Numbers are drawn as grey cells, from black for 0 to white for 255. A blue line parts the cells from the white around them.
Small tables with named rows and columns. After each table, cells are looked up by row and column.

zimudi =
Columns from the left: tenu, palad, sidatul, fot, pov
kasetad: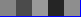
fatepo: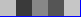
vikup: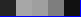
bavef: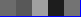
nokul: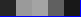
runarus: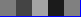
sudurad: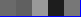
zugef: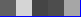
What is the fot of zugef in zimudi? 77
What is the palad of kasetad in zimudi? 75
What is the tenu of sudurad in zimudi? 106
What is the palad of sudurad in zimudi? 96
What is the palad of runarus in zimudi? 68
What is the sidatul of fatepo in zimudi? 135
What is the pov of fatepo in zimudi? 198
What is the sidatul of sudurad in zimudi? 153
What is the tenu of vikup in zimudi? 37
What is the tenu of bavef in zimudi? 107
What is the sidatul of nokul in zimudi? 164
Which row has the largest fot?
vikup

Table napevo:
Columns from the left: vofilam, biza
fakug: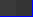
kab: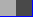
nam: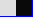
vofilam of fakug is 58
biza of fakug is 52
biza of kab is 73
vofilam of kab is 175
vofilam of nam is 223
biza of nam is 9

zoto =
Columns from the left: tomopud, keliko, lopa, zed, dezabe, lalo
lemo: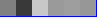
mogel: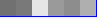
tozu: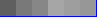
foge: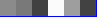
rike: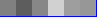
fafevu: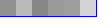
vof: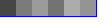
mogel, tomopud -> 113
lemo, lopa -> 200
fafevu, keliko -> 186
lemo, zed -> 154
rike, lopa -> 135
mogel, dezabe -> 141
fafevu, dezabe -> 158
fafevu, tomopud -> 145
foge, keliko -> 121
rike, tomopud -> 128
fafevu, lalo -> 212
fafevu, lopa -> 135
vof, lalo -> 148
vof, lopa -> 155
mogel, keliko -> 121
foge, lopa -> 65
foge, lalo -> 66
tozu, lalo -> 151
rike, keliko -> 93
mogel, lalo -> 175

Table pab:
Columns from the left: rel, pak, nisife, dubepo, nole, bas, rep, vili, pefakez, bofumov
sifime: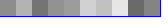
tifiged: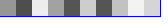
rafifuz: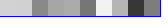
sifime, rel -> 141
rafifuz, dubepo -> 166
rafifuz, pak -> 209
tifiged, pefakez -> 243
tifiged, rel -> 150
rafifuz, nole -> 171
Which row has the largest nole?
rafifuz

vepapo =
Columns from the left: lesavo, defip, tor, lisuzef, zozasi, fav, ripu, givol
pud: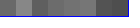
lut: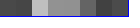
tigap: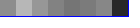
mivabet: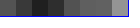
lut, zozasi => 145
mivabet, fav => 95
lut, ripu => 65
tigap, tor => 151
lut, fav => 100
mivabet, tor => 31
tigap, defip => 183
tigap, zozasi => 117
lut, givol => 75
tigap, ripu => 135
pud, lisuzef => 108
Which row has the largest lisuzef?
lut

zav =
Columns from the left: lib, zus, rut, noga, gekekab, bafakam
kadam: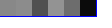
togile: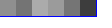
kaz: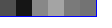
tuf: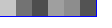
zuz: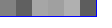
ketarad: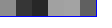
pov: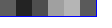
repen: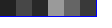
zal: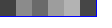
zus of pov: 35
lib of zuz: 129
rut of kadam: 80
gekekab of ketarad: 163
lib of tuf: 199
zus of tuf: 115
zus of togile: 116
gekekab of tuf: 141
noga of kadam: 147
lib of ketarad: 141
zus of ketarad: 54
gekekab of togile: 117
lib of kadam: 136
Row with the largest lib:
tuf

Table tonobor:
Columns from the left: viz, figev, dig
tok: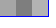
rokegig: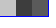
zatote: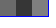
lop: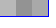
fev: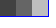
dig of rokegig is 90
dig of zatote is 127
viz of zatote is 107
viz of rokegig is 197
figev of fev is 101
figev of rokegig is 61
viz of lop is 184
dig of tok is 179
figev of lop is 147
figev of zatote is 54
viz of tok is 166
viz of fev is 66
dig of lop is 169
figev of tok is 126
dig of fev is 190

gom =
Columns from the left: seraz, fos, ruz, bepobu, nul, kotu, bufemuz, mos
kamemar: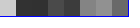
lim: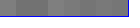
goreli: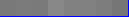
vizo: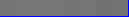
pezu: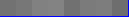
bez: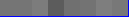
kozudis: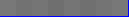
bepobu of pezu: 131
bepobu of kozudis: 111
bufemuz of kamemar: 145
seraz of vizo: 117
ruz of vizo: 119
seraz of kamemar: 205
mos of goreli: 118
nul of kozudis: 117
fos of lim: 114
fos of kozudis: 114
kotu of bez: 115
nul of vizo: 116
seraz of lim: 126
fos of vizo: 119
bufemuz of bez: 126

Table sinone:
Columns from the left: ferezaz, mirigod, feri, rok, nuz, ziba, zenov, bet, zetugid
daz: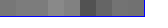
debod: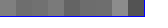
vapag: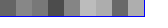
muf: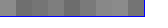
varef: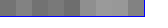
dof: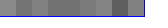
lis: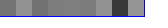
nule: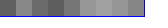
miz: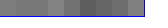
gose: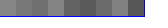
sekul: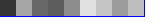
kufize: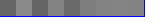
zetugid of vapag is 174
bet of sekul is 156
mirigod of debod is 110
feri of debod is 113
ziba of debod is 109
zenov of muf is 136
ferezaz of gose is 134
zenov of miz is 102
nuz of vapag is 133
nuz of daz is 129
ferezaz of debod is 127
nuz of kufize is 106

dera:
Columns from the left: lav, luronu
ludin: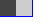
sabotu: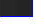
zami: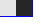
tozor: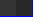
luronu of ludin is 205
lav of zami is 229
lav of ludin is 68
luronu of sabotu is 36
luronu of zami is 38
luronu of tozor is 40
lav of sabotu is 39
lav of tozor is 52

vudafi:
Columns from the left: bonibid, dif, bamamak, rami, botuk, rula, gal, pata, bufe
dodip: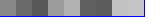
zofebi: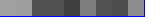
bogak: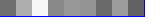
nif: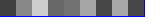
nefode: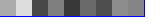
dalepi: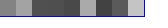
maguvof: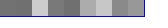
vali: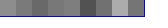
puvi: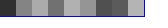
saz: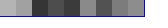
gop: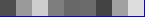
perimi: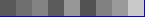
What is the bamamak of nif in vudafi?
206
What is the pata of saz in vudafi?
124
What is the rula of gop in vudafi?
107
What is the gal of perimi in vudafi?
129
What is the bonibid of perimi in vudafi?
89
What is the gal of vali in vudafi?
113
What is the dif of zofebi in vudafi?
158
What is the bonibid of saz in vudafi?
180
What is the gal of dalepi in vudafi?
66
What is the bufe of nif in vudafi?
70
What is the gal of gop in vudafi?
67
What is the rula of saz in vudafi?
138
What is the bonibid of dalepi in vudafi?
131
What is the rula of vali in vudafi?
82
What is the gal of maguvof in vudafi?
199
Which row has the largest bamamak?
bogak

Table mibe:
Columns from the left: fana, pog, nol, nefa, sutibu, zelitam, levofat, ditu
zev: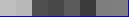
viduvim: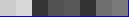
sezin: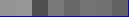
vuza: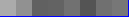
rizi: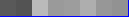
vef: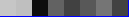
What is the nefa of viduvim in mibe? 82
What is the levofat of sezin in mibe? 113
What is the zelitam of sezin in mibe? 116
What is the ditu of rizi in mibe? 146
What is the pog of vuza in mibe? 145
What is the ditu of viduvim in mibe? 122
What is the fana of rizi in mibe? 89
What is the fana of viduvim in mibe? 204
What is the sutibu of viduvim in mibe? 88

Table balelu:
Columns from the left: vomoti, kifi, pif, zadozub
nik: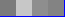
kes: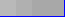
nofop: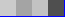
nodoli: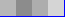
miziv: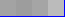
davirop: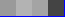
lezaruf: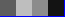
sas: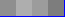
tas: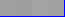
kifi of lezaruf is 190
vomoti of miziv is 163
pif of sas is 156
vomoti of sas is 143
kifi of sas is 174
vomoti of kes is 185
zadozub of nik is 131
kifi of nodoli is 140
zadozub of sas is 125
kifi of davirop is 179
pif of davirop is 164
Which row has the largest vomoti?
nofop

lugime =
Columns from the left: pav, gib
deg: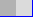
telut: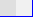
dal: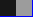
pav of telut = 223
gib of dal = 156
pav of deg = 178
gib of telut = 241
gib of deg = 219
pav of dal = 23

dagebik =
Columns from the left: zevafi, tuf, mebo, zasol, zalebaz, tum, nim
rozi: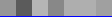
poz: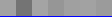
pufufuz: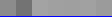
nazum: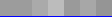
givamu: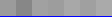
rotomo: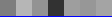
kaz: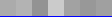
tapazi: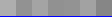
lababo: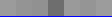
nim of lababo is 156
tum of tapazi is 162
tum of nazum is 167
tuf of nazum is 156
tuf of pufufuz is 115
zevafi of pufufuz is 140
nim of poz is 155
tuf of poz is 116
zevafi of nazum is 156
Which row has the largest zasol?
kaz

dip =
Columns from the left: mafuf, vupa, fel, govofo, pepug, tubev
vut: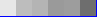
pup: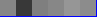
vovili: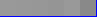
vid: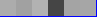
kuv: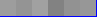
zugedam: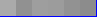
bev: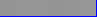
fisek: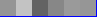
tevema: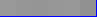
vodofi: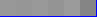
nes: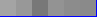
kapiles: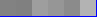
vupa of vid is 161
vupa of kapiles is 128
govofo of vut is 154
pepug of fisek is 154
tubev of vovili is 137
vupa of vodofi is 150
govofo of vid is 69
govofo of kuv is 130
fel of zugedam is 158
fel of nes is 120
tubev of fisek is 150
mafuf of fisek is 149
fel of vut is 180
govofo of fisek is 135
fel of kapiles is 158

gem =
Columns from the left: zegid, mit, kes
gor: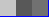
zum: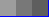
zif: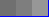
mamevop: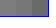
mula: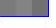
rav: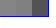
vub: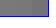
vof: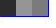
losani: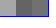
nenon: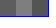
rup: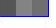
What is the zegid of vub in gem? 121
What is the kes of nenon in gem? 84
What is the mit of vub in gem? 120
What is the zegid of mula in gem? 123
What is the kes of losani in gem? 113
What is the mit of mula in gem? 131
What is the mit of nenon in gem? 126
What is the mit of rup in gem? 131
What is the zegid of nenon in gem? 93
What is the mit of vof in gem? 149
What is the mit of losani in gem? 100
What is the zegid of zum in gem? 157
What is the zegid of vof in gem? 44
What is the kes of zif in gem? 151
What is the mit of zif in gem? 126
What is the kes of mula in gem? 113
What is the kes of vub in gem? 115
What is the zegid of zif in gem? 112

